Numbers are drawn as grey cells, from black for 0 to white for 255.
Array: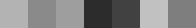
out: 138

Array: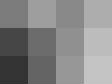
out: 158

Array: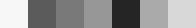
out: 91

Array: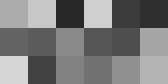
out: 199

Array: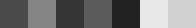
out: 133

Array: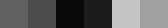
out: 76
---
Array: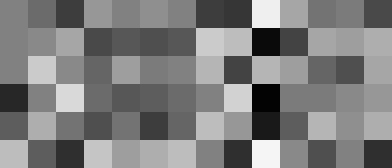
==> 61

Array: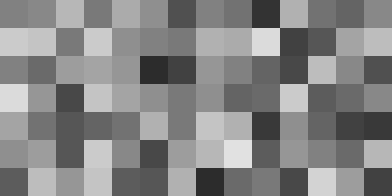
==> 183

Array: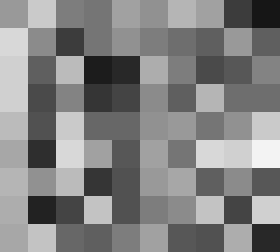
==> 125

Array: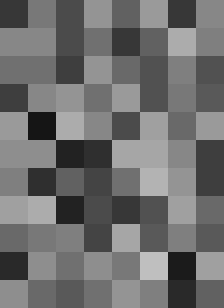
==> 75

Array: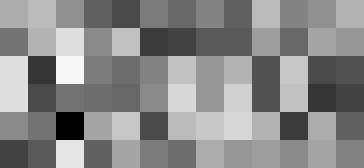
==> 144
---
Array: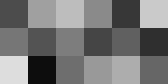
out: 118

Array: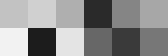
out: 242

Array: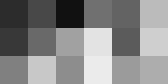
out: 56

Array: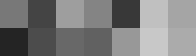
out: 36

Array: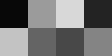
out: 195

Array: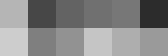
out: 205

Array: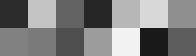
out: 129

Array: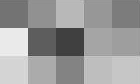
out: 234

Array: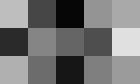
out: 42
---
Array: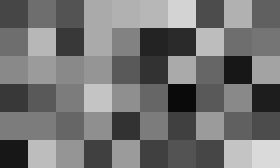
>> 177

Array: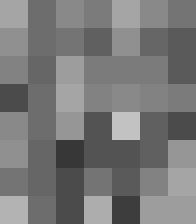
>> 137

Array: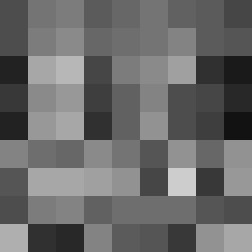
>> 91

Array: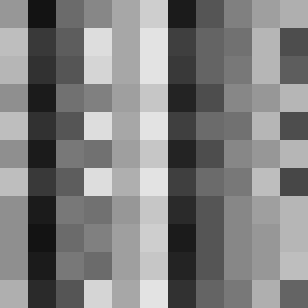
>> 159

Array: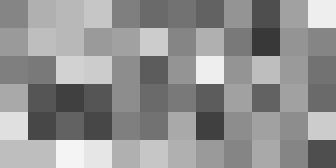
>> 161

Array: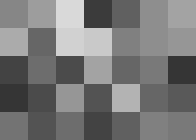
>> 142

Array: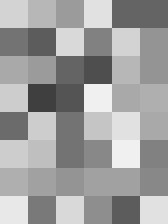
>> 100
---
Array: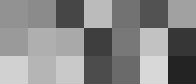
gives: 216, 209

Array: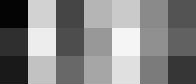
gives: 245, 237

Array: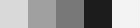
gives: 243, 217

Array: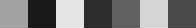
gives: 229, 213

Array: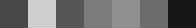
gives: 206, 144

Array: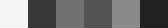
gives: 245, 138

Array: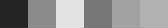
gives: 227, 177

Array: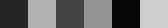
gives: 206, 177
